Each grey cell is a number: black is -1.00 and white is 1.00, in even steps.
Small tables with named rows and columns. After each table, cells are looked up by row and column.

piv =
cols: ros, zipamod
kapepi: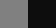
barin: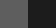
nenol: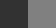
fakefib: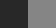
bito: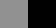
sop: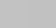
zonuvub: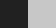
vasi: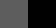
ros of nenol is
-0.61
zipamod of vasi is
-0.99
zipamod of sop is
0.51
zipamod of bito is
-0.99
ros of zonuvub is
-0.74
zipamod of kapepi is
-0.90
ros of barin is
-0.26
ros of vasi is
-0.27
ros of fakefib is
-0.69

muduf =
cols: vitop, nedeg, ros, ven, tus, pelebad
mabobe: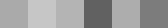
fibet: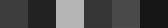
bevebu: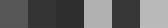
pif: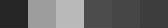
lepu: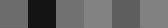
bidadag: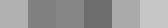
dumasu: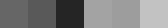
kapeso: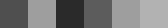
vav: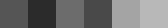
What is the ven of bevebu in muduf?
0.39
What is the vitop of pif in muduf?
-0.70
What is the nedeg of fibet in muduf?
-0.73
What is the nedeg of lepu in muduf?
-0.84
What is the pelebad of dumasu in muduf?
0.52
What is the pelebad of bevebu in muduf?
0.45
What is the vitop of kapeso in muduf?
-0.38
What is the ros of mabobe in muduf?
0.41
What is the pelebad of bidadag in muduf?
0.55
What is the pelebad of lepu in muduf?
0.01
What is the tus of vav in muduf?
0.29
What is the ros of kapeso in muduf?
-0.67
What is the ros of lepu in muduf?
-0.11
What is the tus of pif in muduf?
-0.45
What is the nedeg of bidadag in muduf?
0.00
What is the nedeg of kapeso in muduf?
0.24
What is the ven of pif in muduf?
-0.40
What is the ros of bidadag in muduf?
0.05
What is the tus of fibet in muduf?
-0.43
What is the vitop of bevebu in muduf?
-0.32

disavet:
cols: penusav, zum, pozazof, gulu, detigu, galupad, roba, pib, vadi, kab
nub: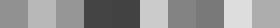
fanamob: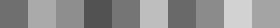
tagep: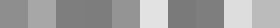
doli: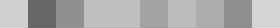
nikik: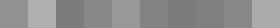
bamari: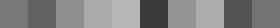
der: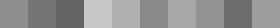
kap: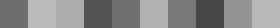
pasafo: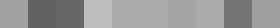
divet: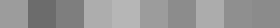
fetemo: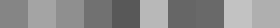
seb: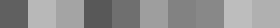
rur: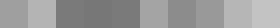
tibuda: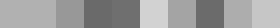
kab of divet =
0.09
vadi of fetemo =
0.52
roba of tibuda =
0.29
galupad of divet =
0.22
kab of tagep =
0.47
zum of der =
-0.08
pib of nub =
-0.05
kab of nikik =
0.34

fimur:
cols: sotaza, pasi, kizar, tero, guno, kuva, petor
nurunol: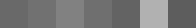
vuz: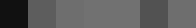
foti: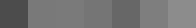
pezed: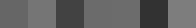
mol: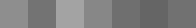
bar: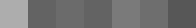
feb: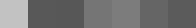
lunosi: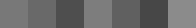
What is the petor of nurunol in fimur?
-0.27
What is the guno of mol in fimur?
-0.13
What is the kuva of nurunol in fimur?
0.39
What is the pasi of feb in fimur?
-0.31
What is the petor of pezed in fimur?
-0.02
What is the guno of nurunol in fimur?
-0.22
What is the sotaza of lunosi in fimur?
-0.06
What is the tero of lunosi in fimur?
-0.02
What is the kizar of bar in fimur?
-0.16
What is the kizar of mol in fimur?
0.28
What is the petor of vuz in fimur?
-0.14
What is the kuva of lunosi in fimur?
-0.44
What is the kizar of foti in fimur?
-0.04
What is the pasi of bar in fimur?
-0.22
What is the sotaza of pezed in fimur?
-0.20
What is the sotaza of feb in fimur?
0.52
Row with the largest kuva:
nurunol

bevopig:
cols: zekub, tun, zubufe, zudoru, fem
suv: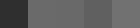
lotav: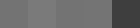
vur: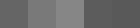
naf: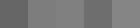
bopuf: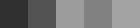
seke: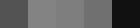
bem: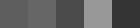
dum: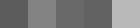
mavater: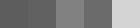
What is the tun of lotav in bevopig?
-0.04
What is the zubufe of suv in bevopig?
-0.18
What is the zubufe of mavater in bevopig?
0.01
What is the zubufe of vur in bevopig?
0.05
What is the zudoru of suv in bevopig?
-0.25
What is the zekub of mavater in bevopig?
-0.27
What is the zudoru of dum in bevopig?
-0.23
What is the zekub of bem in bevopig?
-0.26
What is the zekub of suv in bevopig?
-0.63
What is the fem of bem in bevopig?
-0.59
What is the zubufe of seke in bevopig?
-0.01
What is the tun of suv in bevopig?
-0.17
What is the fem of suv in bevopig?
-0.11
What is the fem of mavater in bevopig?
0.66
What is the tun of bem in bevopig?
-0.20
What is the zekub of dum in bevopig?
-0.28
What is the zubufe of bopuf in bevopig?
0.22
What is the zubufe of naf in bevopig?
0.00

